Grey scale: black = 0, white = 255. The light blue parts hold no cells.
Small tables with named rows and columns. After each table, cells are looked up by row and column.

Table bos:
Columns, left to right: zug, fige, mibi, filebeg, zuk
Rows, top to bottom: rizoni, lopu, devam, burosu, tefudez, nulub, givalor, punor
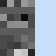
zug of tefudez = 92
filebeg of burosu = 143
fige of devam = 63
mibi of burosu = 142
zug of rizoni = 39
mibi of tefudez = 91
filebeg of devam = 11
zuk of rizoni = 133
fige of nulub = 71
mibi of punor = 207
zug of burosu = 75
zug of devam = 147
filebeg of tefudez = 91
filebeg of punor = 193
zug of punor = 62
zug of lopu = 92
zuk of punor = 36

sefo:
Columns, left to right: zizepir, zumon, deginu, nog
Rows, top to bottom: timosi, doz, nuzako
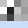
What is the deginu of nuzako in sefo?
181
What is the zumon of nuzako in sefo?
66
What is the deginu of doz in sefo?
202
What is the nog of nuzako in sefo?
171
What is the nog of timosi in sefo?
167
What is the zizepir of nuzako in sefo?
141
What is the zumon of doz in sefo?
33
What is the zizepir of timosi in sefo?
195
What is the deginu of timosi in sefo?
130
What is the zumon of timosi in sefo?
254
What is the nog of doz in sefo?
155
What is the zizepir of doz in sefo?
253
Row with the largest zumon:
timosi

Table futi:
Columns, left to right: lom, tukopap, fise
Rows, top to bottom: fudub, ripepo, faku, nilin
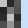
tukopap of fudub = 41
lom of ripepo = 36
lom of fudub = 194
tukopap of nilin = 148
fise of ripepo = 79
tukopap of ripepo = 121
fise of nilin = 67
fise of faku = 41
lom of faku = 45
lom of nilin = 79
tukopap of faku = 194
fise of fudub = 87

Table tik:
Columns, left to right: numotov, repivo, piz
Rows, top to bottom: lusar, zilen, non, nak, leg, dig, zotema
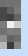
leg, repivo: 126
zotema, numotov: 183
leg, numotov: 113
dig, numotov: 140
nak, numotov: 124
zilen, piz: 122
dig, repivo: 97
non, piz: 100
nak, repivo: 240
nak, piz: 203
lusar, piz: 114
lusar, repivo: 113
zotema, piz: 133
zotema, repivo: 60
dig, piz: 108
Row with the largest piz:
nak

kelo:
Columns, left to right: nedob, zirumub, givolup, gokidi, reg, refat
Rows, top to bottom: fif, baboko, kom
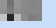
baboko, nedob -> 144
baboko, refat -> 135
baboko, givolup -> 143
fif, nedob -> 150
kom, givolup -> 188
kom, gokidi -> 139
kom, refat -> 130
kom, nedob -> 195
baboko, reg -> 135
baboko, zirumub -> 123
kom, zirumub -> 40
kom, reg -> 125
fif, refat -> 135
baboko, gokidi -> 136
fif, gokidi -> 137
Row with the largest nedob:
kom

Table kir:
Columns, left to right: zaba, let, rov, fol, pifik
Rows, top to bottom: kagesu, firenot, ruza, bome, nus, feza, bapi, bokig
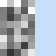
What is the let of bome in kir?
161
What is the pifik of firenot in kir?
250
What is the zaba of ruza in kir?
128
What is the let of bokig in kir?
52
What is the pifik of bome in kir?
104
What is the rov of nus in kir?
186
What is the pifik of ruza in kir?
133
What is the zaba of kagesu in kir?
252
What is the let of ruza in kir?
66
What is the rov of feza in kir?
208
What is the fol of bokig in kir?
169
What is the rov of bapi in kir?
154
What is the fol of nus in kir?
100
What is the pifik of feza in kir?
149
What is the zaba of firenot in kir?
125
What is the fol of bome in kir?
213
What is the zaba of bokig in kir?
121

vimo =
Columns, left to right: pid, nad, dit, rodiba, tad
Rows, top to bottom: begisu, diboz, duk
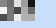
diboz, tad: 106
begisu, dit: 224
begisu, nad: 108
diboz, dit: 70
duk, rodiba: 178
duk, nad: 120
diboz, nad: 119
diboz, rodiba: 173
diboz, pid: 245
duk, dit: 237
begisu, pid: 133
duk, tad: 176
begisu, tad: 21
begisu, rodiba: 157
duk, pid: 78

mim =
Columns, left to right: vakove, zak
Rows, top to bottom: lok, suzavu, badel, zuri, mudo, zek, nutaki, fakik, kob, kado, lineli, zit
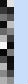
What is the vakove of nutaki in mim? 246
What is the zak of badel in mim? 85
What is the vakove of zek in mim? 183
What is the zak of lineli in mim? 70
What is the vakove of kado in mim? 186
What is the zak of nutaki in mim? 11
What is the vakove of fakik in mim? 7
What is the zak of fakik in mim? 120
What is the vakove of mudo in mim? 105
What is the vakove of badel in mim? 117
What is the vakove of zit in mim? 177
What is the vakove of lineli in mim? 136

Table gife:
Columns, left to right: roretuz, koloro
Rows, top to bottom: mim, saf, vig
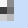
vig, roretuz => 207
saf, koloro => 113
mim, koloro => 140
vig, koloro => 185
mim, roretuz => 247
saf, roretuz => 61
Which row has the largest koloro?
vig

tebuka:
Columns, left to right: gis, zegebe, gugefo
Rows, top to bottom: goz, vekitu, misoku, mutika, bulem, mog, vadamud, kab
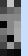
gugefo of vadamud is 75
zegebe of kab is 14
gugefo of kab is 9
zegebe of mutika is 135
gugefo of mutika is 162
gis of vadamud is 71
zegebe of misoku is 135

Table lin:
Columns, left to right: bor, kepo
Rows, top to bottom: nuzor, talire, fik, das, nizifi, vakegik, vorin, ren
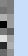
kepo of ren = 146
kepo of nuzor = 123
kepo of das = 155
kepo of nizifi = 95
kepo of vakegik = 161
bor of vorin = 40
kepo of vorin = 174
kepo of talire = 124
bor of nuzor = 132
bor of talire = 113
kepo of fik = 153
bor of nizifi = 120
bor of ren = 105
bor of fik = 176
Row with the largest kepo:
vorin

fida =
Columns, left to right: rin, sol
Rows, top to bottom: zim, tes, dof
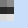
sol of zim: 140
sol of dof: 225
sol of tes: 46
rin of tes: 39
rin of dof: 218
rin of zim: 120

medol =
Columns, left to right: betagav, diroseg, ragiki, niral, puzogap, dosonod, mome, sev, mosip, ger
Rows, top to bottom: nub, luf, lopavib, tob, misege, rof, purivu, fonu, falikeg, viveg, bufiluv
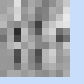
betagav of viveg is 152
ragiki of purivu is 193
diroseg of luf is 179
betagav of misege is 134
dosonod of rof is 133
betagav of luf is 160
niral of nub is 137
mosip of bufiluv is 138
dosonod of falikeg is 87
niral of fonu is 180
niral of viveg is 164
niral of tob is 162
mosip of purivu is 146
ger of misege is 143
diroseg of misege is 162
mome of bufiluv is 140
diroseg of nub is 165
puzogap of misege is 142
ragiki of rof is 70

